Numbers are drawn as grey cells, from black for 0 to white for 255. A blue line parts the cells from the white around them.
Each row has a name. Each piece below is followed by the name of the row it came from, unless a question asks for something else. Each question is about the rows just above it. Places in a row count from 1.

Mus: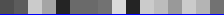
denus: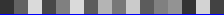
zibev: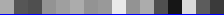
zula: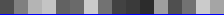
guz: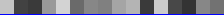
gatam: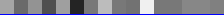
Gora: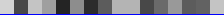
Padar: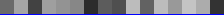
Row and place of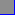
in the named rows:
Gora, 6
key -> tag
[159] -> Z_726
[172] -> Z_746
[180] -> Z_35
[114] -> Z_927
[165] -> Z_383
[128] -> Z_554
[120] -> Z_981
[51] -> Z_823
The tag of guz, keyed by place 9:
Z_383
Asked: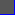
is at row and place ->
zibev, 2

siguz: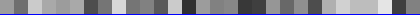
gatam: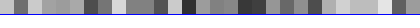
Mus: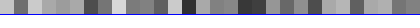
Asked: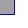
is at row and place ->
gatam, 4
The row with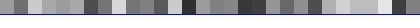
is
siguz
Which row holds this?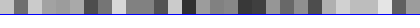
gatam
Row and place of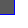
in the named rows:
siguz, 12
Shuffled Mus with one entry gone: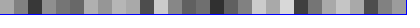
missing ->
[123]

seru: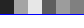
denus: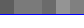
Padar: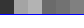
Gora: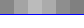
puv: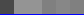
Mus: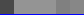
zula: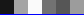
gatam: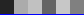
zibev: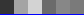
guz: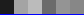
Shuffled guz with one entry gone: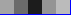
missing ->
[135]
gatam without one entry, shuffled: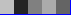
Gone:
[199]
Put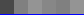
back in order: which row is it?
puv
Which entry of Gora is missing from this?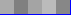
[142]

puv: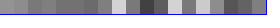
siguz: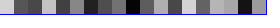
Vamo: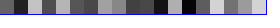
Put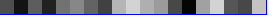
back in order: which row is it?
Vamo
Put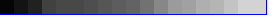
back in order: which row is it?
Vamo
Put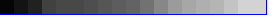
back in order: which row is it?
siguz
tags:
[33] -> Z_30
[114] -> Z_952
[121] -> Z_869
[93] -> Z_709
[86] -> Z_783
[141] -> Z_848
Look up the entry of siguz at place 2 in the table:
Z_783
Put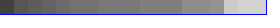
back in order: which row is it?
puv
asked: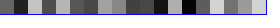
Vamo

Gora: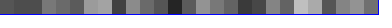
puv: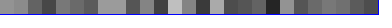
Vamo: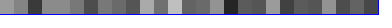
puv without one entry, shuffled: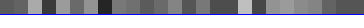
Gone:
[65]
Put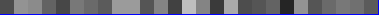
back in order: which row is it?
puv
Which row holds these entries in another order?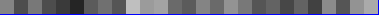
Gora
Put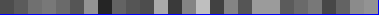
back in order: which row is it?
puv
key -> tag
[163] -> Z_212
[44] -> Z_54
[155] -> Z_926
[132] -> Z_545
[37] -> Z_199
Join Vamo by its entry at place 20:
Z_926

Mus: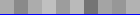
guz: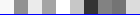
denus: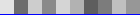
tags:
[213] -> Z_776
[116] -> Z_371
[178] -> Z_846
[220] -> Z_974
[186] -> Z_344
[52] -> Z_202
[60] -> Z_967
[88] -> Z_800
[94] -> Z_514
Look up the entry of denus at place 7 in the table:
Z_514
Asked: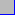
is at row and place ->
Mus, 6

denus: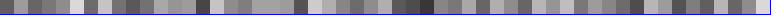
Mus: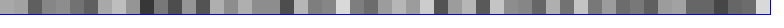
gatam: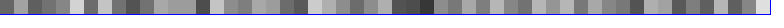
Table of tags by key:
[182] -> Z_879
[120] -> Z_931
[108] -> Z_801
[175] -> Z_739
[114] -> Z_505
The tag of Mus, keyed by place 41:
Z_505
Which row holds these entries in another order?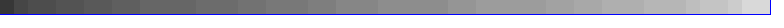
denus
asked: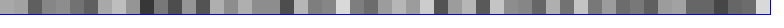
Mus

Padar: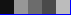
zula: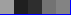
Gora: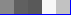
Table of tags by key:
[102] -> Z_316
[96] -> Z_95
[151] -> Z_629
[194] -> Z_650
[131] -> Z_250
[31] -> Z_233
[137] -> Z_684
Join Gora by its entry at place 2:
Z_95
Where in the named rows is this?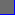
Padar, 3

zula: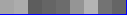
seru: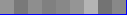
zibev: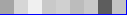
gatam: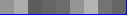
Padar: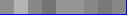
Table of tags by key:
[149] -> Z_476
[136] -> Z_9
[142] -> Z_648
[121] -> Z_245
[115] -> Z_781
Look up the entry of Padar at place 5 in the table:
Z_476
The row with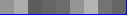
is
gatam
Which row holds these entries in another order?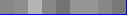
Padar
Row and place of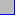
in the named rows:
zibev, 6
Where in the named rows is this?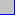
zibev, 9
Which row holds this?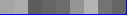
zula

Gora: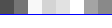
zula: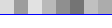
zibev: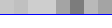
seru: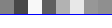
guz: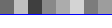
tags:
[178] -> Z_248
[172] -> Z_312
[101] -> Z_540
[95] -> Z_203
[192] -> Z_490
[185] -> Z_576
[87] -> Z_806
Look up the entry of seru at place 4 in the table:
Z_203
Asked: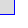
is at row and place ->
zula, 1

